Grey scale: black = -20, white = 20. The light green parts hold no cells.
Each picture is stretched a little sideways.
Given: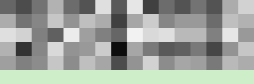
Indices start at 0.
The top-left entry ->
-4
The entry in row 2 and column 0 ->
15
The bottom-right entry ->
7
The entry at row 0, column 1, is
-8
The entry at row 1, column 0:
7
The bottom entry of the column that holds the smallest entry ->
-8
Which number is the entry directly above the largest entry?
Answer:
6
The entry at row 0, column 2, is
-2
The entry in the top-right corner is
13
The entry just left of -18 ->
12
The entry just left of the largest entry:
-4
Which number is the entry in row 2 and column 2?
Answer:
0
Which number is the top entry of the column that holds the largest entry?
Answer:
16
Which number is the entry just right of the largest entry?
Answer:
14
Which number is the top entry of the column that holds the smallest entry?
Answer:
-6
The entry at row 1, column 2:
1
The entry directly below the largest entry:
6
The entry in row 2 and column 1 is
13

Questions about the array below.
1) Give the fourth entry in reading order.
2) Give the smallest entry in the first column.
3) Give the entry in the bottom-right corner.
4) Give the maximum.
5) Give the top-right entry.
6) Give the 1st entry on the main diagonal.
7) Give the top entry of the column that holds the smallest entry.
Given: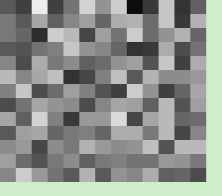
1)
-10
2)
-8
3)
-8
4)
17
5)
-5
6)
-6
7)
-18

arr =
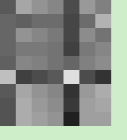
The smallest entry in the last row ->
-15
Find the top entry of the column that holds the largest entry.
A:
-8
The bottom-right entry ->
5
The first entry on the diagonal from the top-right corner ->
0
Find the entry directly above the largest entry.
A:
-4
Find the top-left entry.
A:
-6
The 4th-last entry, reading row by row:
3
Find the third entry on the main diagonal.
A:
1
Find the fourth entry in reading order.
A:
1
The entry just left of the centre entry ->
0
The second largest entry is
10
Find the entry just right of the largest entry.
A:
-8
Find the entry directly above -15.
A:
-11
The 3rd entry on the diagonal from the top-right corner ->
-9
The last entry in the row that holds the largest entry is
-12
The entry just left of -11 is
2
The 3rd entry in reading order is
3

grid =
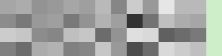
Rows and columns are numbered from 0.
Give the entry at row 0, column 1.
7
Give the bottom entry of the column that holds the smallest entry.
-8
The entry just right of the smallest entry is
-2
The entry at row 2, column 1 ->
11
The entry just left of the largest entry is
4
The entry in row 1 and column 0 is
2
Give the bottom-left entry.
0
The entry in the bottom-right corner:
10
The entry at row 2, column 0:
12
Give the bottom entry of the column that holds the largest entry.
14
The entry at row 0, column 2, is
3
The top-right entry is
9
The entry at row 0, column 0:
6
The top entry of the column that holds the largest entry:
16

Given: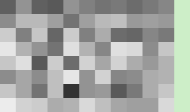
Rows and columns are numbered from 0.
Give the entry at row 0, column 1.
3
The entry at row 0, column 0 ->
-5
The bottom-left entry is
17
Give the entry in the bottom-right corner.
14
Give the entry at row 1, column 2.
9
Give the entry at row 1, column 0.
2
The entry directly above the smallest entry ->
16
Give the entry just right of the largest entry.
13
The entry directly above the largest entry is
11
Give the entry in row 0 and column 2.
-5
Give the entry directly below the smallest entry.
8
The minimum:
-12
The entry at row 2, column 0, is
12
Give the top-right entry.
1
